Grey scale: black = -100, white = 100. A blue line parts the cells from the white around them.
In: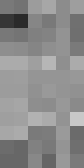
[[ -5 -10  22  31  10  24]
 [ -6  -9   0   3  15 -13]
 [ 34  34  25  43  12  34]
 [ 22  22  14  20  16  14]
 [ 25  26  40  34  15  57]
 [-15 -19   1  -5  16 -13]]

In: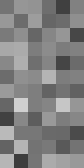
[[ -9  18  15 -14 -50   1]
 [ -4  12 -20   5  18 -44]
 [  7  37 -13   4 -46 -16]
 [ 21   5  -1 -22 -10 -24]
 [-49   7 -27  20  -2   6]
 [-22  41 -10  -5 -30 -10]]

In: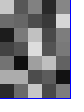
[[ 57 -32   1 -68   5]
 [-78  -4  51 -43  -2]
 [-10 -88  25  50 -23]
 [-67 -17  56 -43  -2]]

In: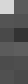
[[ 69 -29]
 [-43 -60]
 [-40 -39]]

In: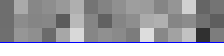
[[-14  33   6  11  20  37  -9   3  13  24  22   4  17  64 -21  -9]
 [-13  18  12 -16  31  70   5  13   8  -3  73   7  27  52 -62  -2]]

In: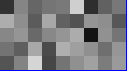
[[-61   4 -20  -8  -5  62 -64 -24  -6]
 [  6  17 -18   7  17  35 -85  14  -8]
 [-34   3  67 -45  -9  13  26  -3  21]]
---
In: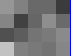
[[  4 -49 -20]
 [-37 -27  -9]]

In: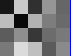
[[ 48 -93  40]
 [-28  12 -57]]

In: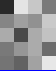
[[  4  25  14]
 [ 34 -43  34]]

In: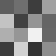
[[ 53 -49  17]
 [ 37  18  89]]

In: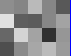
[[ 76 -26 -29]
 [-19  66  28]]

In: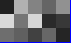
[[ 70  -8  68]
 [-14 -25 -49]]

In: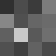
[[  6 -37 -20]
 [-25  58 -30]]

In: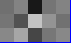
[[ -8 -36  53]
 [  7  30 -45]]
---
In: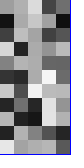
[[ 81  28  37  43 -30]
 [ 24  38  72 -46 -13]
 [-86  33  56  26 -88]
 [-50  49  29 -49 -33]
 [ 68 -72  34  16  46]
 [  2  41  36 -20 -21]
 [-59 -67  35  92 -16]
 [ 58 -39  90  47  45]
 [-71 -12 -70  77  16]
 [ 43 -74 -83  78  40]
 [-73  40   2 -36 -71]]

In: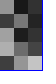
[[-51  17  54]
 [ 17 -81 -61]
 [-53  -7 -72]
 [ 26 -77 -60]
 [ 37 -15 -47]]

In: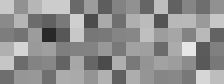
[[-14  18  19 -12  35  33  16  39 -25  36  17   5   7  -6  68  48]
 [ 58  14  43  60  60 -18  22 -27   3  14 -21  49 -24   4 -14  14]
 [  8  42 -15 -24  -5  62 -40  33 -13  37  47 -34  44  45  21  56]
 [ -2 -10  22 -69 -32  57  -7  -5   4   6  50  23  30   3  45 -22]
 [ 38  67  21  25  -1   2   3  19  -5  27  25 -16  34  80 -29   0]
 [ 55 -15   3   6 -22  31 -20 -41  37  -5  16  27  23  10 -30  -6]]

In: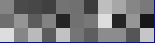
[[ 73   5  46 -28  52  -8 -26  10  10 -33  55]
 [  4 -42 -44 -50 -10 -12 -53  49  31   5  -5]
 [-14  17 -28   2 -71 -11  -6  74 -71  18 -82]]

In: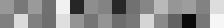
[[  0  72   0 -13  75  16  -8  16 -14  -6  67   8 -23 -92  -7  93]
 [ 19  -6  21 -12  89 -70  11   3 -69 -11   5  45  18  23   2  73]]

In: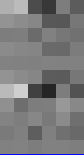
[[  1   2  -2   1   1  -1]
 [ 37  47 -40 -56  -2 -28]
 [ 15  10   6 -31 -32  -7]
 [ -2  -1 -16   1  -7 -11]
 [  9   6   4 -17 -18  -3]
 [  2   1   0   2   1   1]
 [ 15   9   5 -28 -29  -7]
 [ 46  62 -50 -71  -2 -36]
 [ 13 -14  -2  -1  19   7]
 [  3  -1   6  -5   9 -13]
 [ -4   0 -26   0 -12 -18]]

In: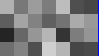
[[-13   3 -38  62  41 -45 -42]
 [ 39  -6  22  -3  48 -38 -44]
 [-26  29   2 -25 -10  34  20]
 [-72 -19  18  43 -59  -2  17]]

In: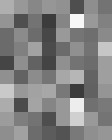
[[ 11  26 -15 -28 -35  -5  12  18]
 [ 37  19   6  18  14 -39  11 -10]
 [ 16 -38 -10 -53   4  94  20   1]
 [-16   9 -15 -44  20  -8 -14   8]
 [-16   0  27 -40 -16  13 -10  55]
 [-46  12 -23 -47  13 -10 -15  24]
 [ 13 -23  10  -8  31  43 -22  25]
 [ 58  19  27  31  -6 -54 -24  17]
 [ 35 -41  29   4  19  86 -12  -5]
 [ 22  -1 -10 -39  19  63  20  -9]]
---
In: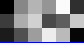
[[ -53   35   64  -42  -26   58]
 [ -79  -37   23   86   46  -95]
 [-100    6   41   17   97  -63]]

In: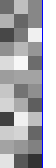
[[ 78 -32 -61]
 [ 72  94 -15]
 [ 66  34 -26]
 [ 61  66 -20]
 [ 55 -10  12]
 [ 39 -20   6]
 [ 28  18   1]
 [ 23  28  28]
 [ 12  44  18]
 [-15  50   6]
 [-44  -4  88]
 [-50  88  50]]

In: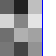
[[ 67   4  79]
 [ -7 -47  15]
 [-13  38  27]
 [-24 -74  50]]

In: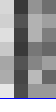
[[ 81 -40  20  20]
 [ 75 -50  40  -1]
 [ 69 -55  15 -13]
 [ 63 -35  40  25]
 [ 57 -55  -7 -19]
 [ 35 -45  46 -19]
 [ 30 -35   4  25]]

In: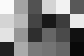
[[ 96  28 -36  66  90 -31]
 [ 78  18 -64 -20 -42 -87]
 [ 66  44 -47 -81 -53  84]
 [-75  34  -4  -9 -20 -93]]

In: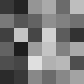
[[ -5 -33 -22  12   1 -11]
 [-22 -77  23  54   1  33]
 [-39 -45  75  39  44 -39]
 [-50  54 -45  64 -28 -61]
 [-56 -72  17  33 -16  49]
 [-66 -56   7 -16   7  28]]

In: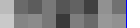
[[ 58   4   9  -6 -55  -1 -17  19  14]
 [ 47 -17 -28  -6 -33 -23 -50  14 -11]]
